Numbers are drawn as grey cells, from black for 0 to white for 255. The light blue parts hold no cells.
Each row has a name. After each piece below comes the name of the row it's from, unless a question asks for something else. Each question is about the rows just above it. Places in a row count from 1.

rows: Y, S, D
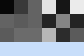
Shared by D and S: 91
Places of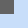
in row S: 1 3
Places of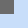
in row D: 2 3
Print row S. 99  91  99  36  133  36
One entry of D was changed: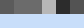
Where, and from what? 6, 91
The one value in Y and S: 99
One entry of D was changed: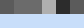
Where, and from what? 4, 183

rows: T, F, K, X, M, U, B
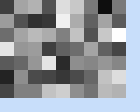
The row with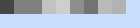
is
B
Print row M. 90  103  150  228  42  142  134  150  134
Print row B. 69  128  128  194  206  142  115  186  178
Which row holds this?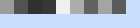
F

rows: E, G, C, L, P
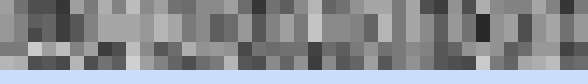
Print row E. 159  114  79  79  54  159  122  174  130  188  138  159  114  108  138  138  159  108  54  114  94  138  181  101  114  146  166  166  122  166  79  61  146  79  174  138  130  130  166  130  54  122
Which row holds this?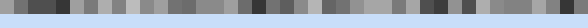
E
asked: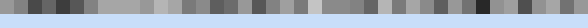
C
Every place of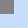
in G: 2 7 20 26
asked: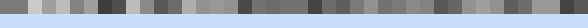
L
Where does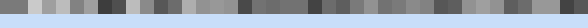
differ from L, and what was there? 33, 101

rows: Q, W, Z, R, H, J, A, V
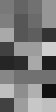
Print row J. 135  113  113  113
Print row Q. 121  100  113  150
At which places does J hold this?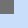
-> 2 3 4

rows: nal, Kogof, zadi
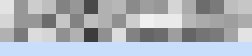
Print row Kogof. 213  151  151  108  198  130  190  177  144  205  240  234  234  183  171  164  158  171
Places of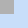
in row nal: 8

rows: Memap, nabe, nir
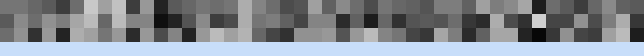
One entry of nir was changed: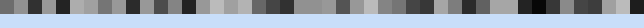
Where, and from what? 41, 145
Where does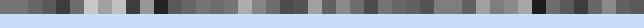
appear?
Memap
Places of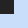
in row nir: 5 14 38

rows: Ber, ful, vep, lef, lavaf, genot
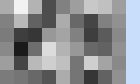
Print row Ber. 172  242  179  77  129  158  200  192  158
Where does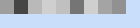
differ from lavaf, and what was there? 9, 137
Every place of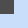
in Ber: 4
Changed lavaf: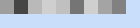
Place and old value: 9, 137
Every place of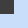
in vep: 2 7
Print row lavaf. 158  69  185  207  192  117  207  164  137
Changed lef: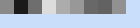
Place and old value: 5, 179

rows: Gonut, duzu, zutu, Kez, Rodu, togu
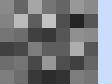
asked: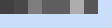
Kez
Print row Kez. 64  72  125  94  94  173  86
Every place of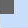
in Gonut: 2 5
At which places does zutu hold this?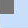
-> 1
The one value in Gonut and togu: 117
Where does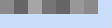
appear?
Gonut

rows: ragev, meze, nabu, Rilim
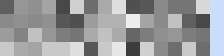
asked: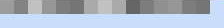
nabu
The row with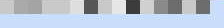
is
Rilim
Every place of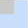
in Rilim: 1 4 5 8 14
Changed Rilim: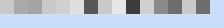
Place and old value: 5, 201

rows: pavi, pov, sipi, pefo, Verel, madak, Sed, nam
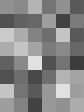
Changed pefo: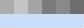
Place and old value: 6, 103
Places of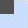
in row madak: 1

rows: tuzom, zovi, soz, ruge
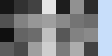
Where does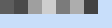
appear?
ruge
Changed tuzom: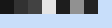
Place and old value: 7, 43

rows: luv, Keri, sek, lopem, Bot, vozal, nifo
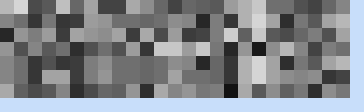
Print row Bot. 133  111  54  81  54  60  125  141  111  111  103  111  141  133  39  103  54  177  213  163  46  119  89  163  183
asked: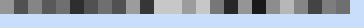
lopem
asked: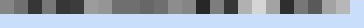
Keri
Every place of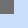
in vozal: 2 9 10 12 14 15
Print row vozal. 133  111  54  163  163  60  125  149  111  111  103  111  163  111  111  103  54  177  213  163  141  133  141  54  67
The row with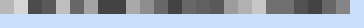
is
luv

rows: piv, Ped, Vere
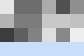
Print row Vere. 60  95  130  222  136  238
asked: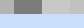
Ped
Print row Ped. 179  124  124  200  200  193
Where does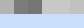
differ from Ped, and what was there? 3, 124
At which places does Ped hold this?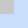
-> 4 5

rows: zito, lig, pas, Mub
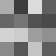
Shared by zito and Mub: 95
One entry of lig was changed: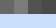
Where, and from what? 2, 117
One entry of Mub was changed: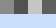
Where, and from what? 2, 87
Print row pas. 211  204  158  144
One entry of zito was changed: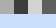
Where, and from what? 3, 219
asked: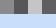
Mub

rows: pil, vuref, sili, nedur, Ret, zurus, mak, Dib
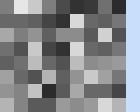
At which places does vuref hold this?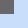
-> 1 2 7
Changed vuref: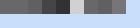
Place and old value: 6, 216
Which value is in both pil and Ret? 112
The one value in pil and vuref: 50
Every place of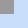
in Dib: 5 7
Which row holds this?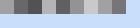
zurus

